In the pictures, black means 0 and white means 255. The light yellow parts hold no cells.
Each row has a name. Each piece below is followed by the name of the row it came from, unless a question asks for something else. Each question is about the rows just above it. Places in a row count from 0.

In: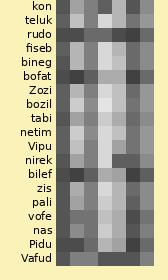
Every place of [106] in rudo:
2 3 6
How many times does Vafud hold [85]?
4

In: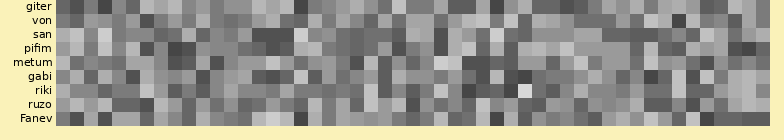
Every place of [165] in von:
20 23 25 26 35 49
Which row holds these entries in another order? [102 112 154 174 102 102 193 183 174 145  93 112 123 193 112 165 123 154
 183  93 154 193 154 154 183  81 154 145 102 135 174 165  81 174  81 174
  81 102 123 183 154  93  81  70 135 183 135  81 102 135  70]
pifim
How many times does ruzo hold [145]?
5
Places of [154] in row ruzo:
0 2 8 10 15 23 32 35 46
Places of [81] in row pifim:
6 9 15 24 27 48

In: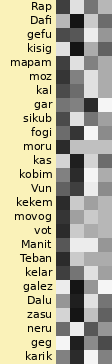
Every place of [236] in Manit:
1 2
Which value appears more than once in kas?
[212]
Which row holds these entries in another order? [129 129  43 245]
karik

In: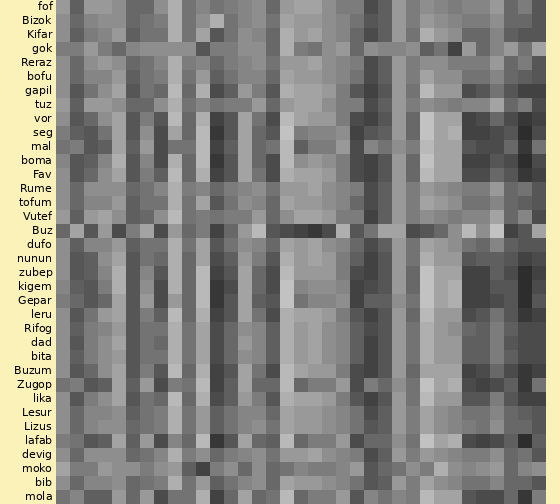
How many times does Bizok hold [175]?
2
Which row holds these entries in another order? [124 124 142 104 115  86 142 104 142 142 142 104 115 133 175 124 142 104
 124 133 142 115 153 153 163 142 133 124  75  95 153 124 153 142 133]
devig
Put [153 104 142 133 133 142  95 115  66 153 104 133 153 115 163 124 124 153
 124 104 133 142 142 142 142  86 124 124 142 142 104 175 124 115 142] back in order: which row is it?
gok
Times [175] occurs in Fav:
2
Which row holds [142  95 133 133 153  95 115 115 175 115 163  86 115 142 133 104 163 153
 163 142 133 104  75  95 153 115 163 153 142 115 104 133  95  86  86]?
dufo
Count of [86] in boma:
5
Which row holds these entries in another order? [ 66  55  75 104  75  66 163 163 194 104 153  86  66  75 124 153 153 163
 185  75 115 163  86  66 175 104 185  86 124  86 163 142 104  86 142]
vor

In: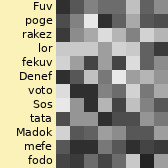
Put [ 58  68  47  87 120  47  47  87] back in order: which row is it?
mefe
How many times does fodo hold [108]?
2
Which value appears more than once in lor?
[201]
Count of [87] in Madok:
3
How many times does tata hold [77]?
3
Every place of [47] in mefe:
1 2 5

